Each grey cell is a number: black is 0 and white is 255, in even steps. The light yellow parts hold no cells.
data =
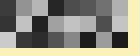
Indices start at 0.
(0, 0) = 60
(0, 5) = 87
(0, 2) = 182
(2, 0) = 203
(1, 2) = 34
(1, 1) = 194
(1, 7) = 196

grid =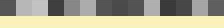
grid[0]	86
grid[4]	135
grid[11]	71
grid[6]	84

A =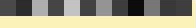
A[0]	73
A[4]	195
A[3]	69

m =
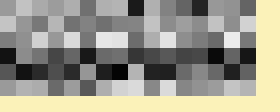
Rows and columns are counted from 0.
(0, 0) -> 154
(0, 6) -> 175
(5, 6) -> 173
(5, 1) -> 178
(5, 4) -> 156
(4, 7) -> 5
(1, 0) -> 196
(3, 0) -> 18
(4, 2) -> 42
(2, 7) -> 225
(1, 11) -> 158
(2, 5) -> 119
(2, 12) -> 124
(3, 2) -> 116
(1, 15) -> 209
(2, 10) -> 225
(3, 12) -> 72
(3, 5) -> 25
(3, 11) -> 68
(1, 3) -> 182
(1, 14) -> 142
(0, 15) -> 100
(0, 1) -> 193

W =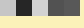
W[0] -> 198
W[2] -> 209
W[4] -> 88

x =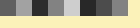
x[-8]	96
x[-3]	40
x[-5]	130
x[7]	129

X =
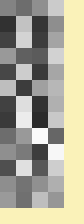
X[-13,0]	131
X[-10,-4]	153
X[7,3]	200
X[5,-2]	160
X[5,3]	183
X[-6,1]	236
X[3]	[153, 96, 91, 210]
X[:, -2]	[143, 53, 61, 91, 58, 160, 50, 43, 250, 61, 88, 144, 190]
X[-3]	[79, 224, 88, 206]
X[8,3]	102
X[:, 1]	[109, 194, 211, 96, 205, 60, 222, 236, 153, 122, 224, 115, 112]
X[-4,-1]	247
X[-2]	[142, 115, 144, 175]

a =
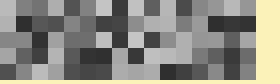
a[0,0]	186
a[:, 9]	[95, 176, 66, 191, 172]
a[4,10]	47
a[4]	[80, 134, 187, 160, 79, 70, 74, 172, 165, 172, 47, 64, 87, 137, 65, 130]
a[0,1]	128
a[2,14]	95
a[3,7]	167
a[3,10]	185
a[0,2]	115
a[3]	[165, 97, 64, 180, 89, 51, 48, 167, 56, 191, 185, 176, 122, 95, 58, 108]
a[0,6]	196
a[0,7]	59
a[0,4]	83
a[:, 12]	[135, 154, 150, 122, 87]
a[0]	[186, 128, 115, 174, 83, 130, 196, 59, 193, 95, 182, 75, 135, 150, 184, 150]
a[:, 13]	[150, 47, 152, 95, 137]
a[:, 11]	[75, 124, 176, 176, 64]
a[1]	[178, 47, 87, 80, 132, 105, 65, 69, 141, 176, 179, 124, 154, 47, 55, 51]

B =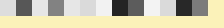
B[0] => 221
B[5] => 218
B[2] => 230

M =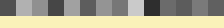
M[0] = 81
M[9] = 46
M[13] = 96
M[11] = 92
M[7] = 119

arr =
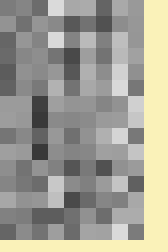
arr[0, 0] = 124
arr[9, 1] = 154
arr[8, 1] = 136
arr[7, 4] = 135
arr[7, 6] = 154
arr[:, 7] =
[169, 141, 190, 185, 209, 217, 146, 156, 213, 158, 145, 196, 128, 172, 218]
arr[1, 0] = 147
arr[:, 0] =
[124, 147, 102, 106, 92, 98, 155, 157, 117, 159, 142, 133, 167, 129, 101]
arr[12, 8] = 168
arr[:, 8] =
[153, 151, 150, 161, 144, 119, 208, 198, 120, 196, 155, 96, 168, 172, 123]
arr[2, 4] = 132
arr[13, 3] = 93
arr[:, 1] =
[133, 113, 150, 135, 145, 138, 155, 152, 136, 154, 115, 119, 146, 125, 139]
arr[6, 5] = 149
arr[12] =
[167, 146, 150, 191, 74, 106, 134, 128, 168]
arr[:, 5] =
[171, 114, 186, 158, 176, 168, 149, 139, 146, 135, 121, 128, 106, 145, 164]
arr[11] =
[133, 119, 108, 200, 139, 128, 155, 196, 96]
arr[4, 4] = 87
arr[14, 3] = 158
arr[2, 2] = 132
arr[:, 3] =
[218, 137, 217, 116, 151, 178, 159, 138, 152, 141, 129, 200, 191, 93, 158]
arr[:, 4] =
[168, 88, 132, 73, 87, 115, 148, 135, 112, 132, 85, 139, 74, 112, 107]
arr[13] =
[129, 125, 93, 93, 112, 145, 109, 172, 172]
